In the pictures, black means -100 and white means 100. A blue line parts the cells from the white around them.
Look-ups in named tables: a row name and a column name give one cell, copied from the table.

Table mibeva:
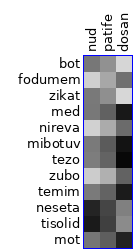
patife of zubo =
38
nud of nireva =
64
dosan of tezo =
-94
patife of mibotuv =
-29
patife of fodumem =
31
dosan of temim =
-79
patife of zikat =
12
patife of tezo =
-22
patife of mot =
-26
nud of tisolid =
-80
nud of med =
-6
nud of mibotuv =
-4
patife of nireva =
34
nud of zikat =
-5
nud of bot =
-7
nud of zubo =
60
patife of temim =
-22
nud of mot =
-8
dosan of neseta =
0

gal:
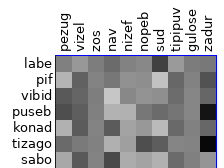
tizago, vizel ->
-4
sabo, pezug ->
32
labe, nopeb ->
7
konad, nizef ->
28
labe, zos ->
-2
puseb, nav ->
40
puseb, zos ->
0
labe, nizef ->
2
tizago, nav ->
38
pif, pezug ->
41
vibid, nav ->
55

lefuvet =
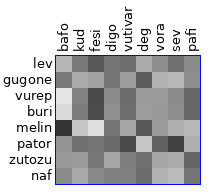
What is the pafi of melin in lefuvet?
44
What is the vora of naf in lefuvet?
39
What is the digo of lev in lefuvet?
-8
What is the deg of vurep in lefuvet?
21
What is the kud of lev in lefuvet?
-4
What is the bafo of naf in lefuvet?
9
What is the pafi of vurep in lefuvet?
-19
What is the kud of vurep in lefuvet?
2
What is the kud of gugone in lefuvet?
34
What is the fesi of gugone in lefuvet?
26
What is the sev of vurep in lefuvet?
10
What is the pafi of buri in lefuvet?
-19
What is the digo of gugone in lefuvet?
-8
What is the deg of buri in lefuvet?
23
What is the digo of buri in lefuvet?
12
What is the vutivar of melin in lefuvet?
30
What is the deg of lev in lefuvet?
33
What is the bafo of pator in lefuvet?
16

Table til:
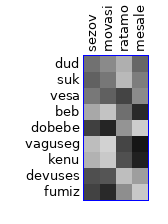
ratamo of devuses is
49
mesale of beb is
-68
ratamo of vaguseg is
-46
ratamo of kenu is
-37
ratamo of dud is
37
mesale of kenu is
-75
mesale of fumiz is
57
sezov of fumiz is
-48

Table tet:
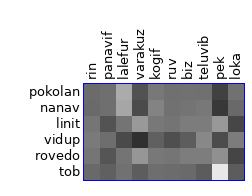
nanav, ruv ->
-11
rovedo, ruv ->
-8
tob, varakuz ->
-27
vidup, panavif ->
-14
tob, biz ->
-17
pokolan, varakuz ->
-36
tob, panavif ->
-25
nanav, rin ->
-17
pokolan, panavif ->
-13
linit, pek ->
19
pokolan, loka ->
-11
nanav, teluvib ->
-6
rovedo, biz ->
-2
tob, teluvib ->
-28
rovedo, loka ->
-46
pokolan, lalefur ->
34
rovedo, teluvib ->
-2
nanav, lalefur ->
30
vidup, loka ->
-3

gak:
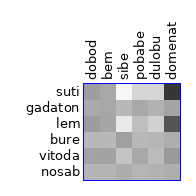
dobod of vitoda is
28
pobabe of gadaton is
32
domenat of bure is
36
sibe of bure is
25
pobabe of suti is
67
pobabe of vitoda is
32
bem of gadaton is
31
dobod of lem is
22
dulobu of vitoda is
47
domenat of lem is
-34
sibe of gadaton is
44
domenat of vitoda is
21
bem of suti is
32
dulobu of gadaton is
40
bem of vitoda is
27
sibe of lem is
83
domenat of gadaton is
29
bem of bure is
44
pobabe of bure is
44

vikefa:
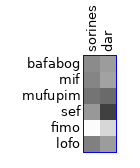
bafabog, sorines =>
9
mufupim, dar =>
-17
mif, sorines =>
4
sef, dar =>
-50
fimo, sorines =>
98
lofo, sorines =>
0
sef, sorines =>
19
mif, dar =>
27
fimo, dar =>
69
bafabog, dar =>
22
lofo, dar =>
22
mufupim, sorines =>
-9
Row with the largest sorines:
fimo

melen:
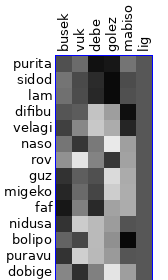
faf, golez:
27
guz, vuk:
-26
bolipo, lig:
-32
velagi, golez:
35
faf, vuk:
0
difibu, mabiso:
-88
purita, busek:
-37
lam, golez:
-92
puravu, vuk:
62
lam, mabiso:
-37
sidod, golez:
-92
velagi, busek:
-50
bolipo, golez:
13
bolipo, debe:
46
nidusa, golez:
22
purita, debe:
-87
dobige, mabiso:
24

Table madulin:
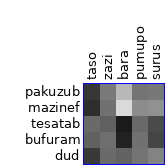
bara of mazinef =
71
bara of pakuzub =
44
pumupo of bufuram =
-11
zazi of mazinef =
-11
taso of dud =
-55
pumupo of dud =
-9
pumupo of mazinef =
10
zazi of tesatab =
-25
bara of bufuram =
-74
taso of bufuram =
-24
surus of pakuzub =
-6
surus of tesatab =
-42

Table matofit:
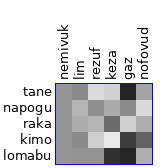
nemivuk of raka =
17
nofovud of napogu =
71
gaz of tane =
-71
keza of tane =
65
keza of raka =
-16
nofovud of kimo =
-22
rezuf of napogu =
12
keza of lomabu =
-62

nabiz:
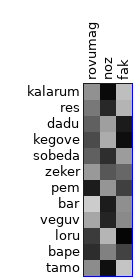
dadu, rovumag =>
-25
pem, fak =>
-50
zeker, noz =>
-32
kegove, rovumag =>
-41
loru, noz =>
42
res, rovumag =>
-6
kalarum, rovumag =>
14
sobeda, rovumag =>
-25
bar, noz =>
-78
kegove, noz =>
35
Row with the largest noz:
loru

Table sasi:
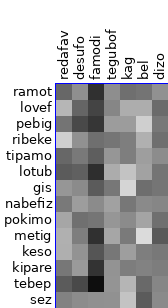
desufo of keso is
15
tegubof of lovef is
5
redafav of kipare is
-7
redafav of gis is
18
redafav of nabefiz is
-5
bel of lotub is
27
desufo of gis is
9
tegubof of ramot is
11
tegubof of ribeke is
-8
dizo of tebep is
5
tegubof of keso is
-7
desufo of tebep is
-43
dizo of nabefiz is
5

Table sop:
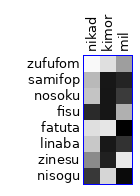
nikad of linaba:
57
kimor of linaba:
-81
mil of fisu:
38
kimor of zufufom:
75
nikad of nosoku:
54
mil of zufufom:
24
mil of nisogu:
-92
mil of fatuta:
-99
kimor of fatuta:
80
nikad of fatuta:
75
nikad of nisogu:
-56
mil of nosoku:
-54
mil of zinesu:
82
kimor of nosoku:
-83
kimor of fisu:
-83
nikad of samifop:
45
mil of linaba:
-61
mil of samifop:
-72
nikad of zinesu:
9
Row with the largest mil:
zinesu

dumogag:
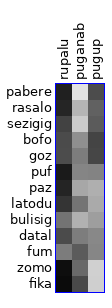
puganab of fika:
-43
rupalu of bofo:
-41
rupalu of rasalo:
-71
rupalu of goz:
-40
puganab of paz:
31
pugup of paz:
37
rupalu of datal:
-41
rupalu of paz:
-72
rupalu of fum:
-3
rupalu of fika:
-91
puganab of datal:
-2

